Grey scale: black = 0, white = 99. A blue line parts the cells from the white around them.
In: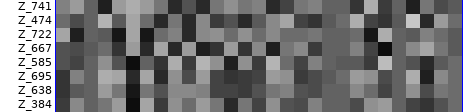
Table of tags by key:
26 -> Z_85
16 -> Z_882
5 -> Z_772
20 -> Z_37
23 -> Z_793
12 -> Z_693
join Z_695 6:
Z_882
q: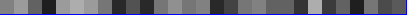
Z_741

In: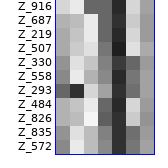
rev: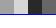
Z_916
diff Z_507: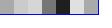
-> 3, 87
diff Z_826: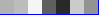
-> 5, 19
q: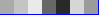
Z_219
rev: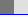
Z_507
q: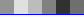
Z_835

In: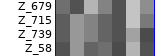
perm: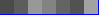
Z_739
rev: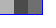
Z_58
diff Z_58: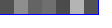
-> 2, 59
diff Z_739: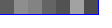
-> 2, 59

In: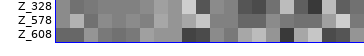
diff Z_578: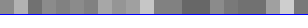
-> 10, 65
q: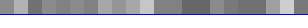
Z_578
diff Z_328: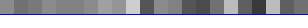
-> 4, 50
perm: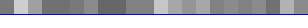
Z_578
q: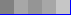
Z_578

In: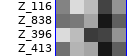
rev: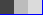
Z_116
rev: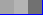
Z_413

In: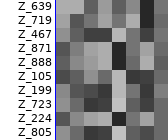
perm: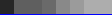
Z_888
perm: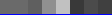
Z_805
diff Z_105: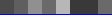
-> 7, 25
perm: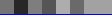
Z_871

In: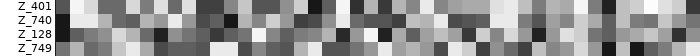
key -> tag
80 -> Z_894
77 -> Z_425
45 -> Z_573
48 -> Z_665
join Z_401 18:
Z_894
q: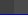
Z_740
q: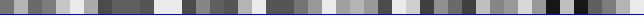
Z_749
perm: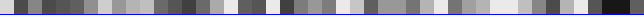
Z_749
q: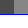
Z_749

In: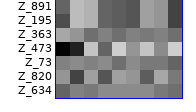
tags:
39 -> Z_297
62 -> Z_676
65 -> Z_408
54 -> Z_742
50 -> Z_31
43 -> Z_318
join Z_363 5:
Z_318
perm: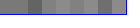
Z_73
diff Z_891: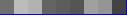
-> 1, 39
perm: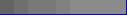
Z_634

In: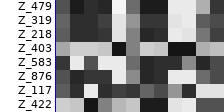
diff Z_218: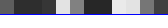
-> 8, 18
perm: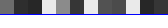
Z_876
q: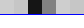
Z_403
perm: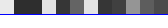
Z_319
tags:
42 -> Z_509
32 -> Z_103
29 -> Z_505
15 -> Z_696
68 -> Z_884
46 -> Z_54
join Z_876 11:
Z_509

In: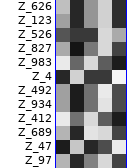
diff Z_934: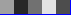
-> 2, 11
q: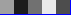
Z_492
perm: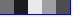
Z_492

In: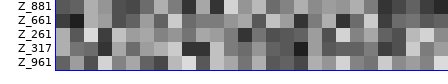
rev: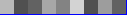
Z_261
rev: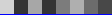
Z_881
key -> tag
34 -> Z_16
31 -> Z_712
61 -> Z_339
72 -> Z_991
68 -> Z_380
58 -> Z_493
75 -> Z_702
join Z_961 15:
Z_380
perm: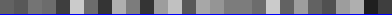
Z_661
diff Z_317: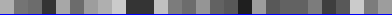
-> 25, 31

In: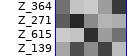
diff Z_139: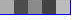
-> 1, 64
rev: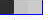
Z_615
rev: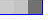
Z_364
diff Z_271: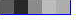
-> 4, 70
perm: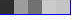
Z_615
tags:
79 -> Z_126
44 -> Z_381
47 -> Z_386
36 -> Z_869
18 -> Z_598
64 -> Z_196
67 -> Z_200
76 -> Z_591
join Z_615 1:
Z_126
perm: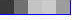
Z_364

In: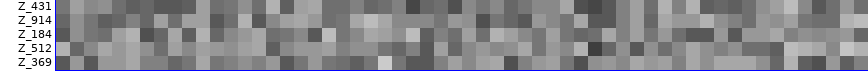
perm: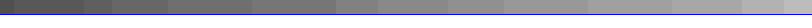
Z_184
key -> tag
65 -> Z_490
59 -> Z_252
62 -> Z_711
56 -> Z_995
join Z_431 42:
Z_711
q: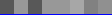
Z_184
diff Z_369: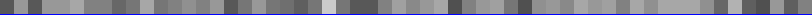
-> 31, 62
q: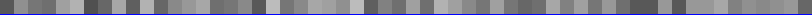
Z_184

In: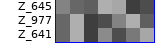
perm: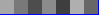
Z_641
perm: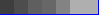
Z_977
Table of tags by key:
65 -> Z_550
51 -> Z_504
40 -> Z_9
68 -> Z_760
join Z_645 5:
Z_550

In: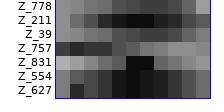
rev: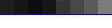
Z_554
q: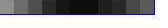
Z_211

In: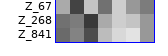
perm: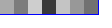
Z_268
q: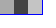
Z_67

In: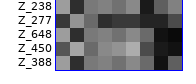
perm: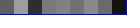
Z_388
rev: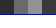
Z_277

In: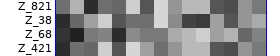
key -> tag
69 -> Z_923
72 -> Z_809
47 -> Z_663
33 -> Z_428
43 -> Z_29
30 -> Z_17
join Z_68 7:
Z_663
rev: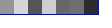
Z_821
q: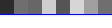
Z_421
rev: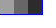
Z_38
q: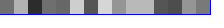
Z_821
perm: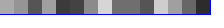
Z_38
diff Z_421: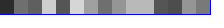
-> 3, 40

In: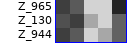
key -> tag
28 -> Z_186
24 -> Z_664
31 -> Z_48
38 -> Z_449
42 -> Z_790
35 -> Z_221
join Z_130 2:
Z_664
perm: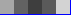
Z_944
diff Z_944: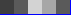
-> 5, 38
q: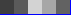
Z_944
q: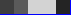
Z_965

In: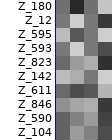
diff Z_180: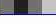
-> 2, 16
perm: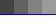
Z_590
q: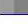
Z_104

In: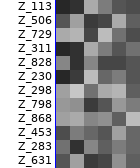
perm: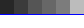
Z_230
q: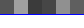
Z_631
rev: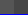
Z_828
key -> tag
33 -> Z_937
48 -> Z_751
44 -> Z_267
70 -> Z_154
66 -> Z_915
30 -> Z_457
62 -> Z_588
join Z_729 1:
Z_915

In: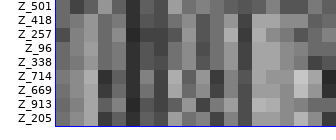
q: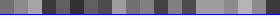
Z_205
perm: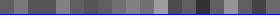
Z_501
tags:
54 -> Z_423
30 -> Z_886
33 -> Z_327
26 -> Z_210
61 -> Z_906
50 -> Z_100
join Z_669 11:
Z_423
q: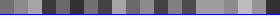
Z_669
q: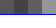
Z_913

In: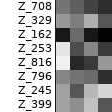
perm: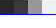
Z_816
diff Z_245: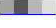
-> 4, 83
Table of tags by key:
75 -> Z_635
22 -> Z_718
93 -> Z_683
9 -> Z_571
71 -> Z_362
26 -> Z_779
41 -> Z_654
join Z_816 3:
Z_718
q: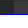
Z_816
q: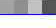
Z_399

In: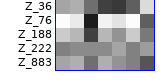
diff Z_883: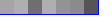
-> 6, 50
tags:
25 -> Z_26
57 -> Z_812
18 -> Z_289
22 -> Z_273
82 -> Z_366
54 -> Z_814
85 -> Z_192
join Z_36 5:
Z_273

